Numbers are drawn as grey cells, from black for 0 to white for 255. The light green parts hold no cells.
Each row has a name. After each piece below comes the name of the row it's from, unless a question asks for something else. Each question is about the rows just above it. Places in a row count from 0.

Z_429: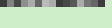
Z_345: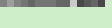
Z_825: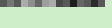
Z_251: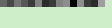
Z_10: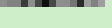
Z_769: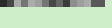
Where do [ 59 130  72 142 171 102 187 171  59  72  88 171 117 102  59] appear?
Z_429
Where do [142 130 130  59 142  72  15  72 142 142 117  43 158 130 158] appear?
Z_10
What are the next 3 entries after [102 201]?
[ 72  88 102]

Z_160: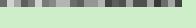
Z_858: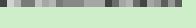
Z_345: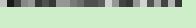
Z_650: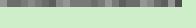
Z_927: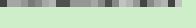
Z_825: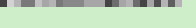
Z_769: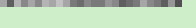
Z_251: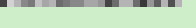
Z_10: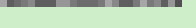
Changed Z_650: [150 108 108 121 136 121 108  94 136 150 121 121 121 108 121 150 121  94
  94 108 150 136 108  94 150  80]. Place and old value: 18, [108]
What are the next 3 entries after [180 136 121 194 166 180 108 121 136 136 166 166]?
[150  68 108]
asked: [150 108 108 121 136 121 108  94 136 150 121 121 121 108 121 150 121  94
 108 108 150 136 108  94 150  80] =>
Z_650
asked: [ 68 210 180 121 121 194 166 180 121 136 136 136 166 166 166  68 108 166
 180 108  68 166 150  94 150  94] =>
Z_858
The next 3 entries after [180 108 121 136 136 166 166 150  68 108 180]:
[180 108  56]
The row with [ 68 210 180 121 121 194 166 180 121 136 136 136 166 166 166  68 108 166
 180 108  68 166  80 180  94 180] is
Z_825

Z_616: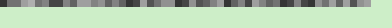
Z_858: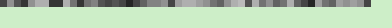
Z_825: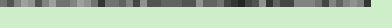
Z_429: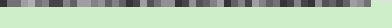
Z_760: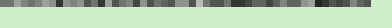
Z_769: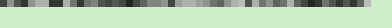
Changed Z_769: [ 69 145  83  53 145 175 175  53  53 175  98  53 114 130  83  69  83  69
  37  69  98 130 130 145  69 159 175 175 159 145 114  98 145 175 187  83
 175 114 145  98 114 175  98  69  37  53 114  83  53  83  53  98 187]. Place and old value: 10, [114]
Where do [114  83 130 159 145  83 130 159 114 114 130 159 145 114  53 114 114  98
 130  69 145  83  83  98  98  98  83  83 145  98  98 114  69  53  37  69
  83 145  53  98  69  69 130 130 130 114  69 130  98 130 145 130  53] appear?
Z_825

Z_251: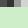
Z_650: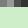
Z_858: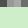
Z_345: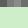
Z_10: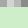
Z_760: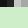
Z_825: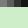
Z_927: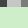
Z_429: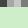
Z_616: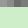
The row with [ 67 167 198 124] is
Z_429
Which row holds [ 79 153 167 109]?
Z_858
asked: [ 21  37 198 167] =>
Z_760
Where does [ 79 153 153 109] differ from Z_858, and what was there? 2, [167]

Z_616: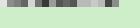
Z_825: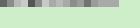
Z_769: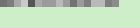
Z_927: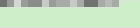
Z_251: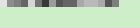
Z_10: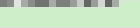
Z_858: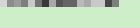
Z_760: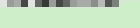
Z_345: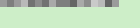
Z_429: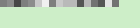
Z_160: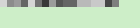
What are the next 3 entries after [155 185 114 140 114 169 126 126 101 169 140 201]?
[185 101 155]
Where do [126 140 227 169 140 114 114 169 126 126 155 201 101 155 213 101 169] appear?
Z_10
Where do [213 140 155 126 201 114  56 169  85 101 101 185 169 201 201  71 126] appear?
Z_858
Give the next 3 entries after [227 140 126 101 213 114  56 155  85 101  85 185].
[185 201 185]

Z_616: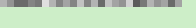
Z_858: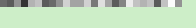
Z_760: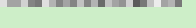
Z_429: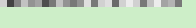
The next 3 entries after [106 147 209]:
[163 163 209]
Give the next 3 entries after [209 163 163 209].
[120 223 163]
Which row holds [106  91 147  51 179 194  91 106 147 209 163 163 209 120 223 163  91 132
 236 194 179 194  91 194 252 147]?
Z_858
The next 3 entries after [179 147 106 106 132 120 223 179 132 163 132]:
[194 132 179]

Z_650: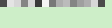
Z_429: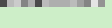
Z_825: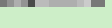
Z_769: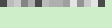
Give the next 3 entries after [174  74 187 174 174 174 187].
[159 132 228]
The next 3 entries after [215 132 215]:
[ 58 244 120]
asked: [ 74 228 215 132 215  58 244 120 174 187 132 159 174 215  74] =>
Z_650
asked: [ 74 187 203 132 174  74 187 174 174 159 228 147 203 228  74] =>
Z_769

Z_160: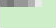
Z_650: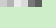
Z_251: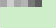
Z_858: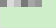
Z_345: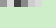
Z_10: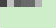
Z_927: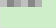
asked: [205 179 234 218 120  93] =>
Z_650
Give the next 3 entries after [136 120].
[151 151 179]
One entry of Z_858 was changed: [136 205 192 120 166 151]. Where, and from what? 1, [218]

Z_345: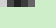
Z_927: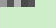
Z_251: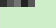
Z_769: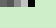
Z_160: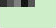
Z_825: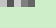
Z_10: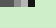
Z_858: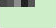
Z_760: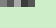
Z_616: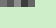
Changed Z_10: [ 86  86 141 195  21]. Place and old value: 3, [182]
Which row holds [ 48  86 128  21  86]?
Z_160
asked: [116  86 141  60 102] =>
Z_616
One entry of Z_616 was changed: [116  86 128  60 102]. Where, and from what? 2, [141]

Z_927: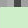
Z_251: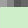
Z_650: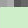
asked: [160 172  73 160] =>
Z_927
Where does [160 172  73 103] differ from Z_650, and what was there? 2, [88]
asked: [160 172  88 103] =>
Z_650
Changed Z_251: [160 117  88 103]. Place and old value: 1, [133]

